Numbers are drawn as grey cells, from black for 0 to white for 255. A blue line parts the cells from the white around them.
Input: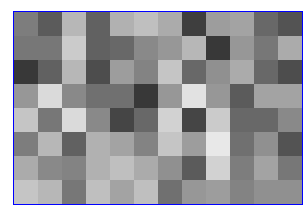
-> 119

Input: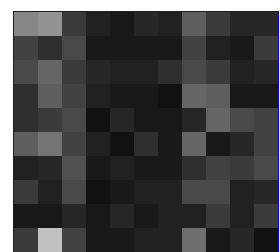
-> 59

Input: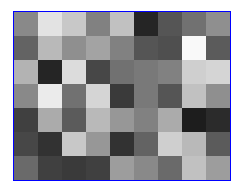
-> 91

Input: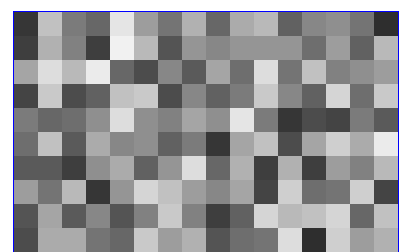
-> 193

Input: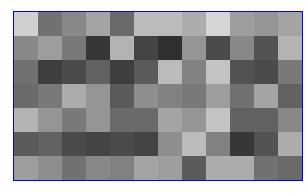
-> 172

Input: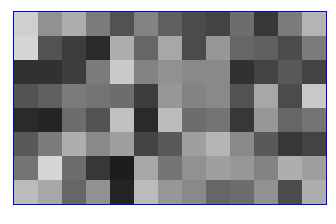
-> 159

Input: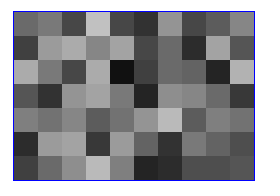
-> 78

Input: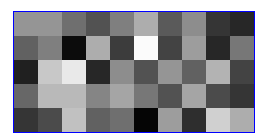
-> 53
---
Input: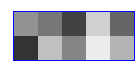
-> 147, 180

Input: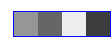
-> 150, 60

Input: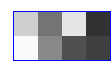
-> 207, 64

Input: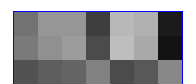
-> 114, 136

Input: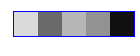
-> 218, 16

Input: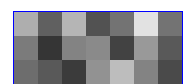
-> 174, 74
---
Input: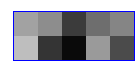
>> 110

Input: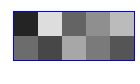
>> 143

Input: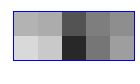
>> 126

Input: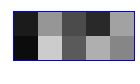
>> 41

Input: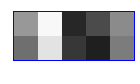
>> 75

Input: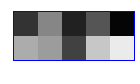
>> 85

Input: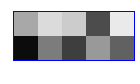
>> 76
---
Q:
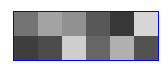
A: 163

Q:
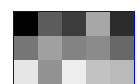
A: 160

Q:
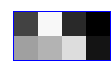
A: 248

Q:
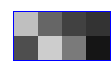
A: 102

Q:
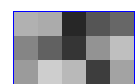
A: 97

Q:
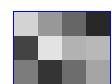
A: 227

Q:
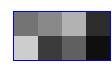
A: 137

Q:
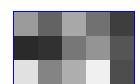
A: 49
